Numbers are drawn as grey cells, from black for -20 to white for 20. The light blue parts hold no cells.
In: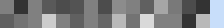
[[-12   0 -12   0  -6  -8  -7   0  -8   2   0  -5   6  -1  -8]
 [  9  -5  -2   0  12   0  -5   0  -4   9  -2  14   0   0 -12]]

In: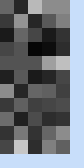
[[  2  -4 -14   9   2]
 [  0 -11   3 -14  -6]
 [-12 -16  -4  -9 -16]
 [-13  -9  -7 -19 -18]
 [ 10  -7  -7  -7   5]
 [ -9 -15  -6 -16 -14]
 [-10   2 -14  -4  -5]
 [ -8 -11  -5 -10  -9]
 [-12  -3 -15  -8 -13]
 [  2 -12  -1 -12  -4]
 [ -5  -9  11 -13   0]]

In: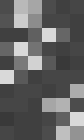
[[ -9  -8   9   6  -8 -10]
 [-10  -7  12   2  -9  -9]
 [-10 -10 -10  -5  14  -4]
 [ -9  -4  14  -2  -9 -10]
 [-10 -10  -1  13  -6 -11]
 [ -9  14  -6 -10  -9  -9]
 [  7 -10  -9  -9 -10  -9]
 [ -8  -9  -9 -10   6   8]
 [ 14 -11 -10 -10  -9  -5]
 [  3  -9 -10 -10  -8  10]]

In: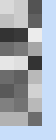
[[ -7  14  12]
 [ -5  10  12]
 [ 17 -12 -11]
 [  6  -3  -1]
 [-12  16  15]
 [  9  -3  -5]
 [ 13  -6  -3]
 [  9   0  -2]
 [ -3   8   8]]

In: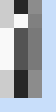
[[  2  12 -14]
 [  0  12  19]
 [ -1  19  -7]
 [ -1  19  -7]
 [ -1  19  -7]
 [  2  12 -14]
 [  2  12 -14]]

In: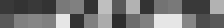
[[  8 -11 -12 -11 -12  -1   0 -12  10  -6   8 -12  -2  -1 -11 -11]
 [ -6  -6   0   1   0  16 -12   0   7 -13  -3   0  16  16   1  -8]]
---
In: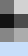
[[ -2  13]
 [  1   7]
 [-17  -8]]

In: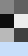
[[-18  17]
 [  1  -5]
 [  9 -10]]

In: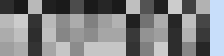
[[  9  12 -12   9   2   7   0   5   8 -15  -2   7 -14  10  -9]
 [  7  10 -13  10   1   4   2   6   6 -11   3   5 -13   8 -11]
 [  5   7 -12   6  11   2  11  11  11 -12   0  12 -13   1 -14]
 [-13 -16   9 -15 -16  -8 -16 -14 -16  10  -7 -15  12 -10   8]]

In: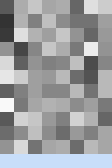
[[-11  15   8   5  11   3  -4   4]
 [  3  14  -2   6   7  -3   9   6]
 [ -6  13  11   4   0  13   8  -4]
 [ 16  12   5   4   9  -3  -7   9]
 [-12   8   0  10   2  -2  -2   5]
 [ -6   7  11   6   7  -4  15  12]
 [ -3   2  10   2  -3   4   0   6]
 [ -5   0   5   1   1   9  -2   9]
 [ 19  -1   6   8   7   2   5  -1]
 [ 14  -5   3   0   1  10  -8   1]
 [  3  -9   1  11   7  -1  17   3]]

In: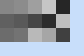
[[  1   2   5  11 -14]
 [ -3  -2   9   6 -10]
 [ -5  -6  -9 -13  10]]

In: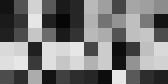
[[ 15  16 -11  15  11  14   8  12 -17   3  12  13]
 [ 14  13 -15  15  14  16  -9  12 -18 -11  10  14]
 [-17  -7  13  -6 -16 -14   9   5  -9   6   5   2]
 [-15  -8  11  -3 -16 -12   9   7  -7  10  11  -8]
 [-16 -12  16 -15 -19 -14   8  -2   3  10  -1 -17]
 [ -8 -13   7 -17 -10 -13 -14 -18  16  -6 -13 -15]]
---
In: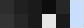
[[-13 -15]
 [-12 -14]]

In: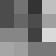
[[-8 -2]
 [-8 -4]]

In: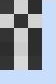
[[-11  13]
 [ 13 -12]]

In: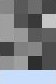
[[ 1 -6]
 [ 5 -7]]

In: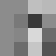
[[ 2  2]
 [ 2 -1]]

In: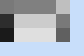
[[ -1   0]
 [-13  12]]

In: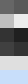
[[-4 -6]
 [10 17]]

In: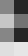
[[  1 -14]
 [ 11  -2]]
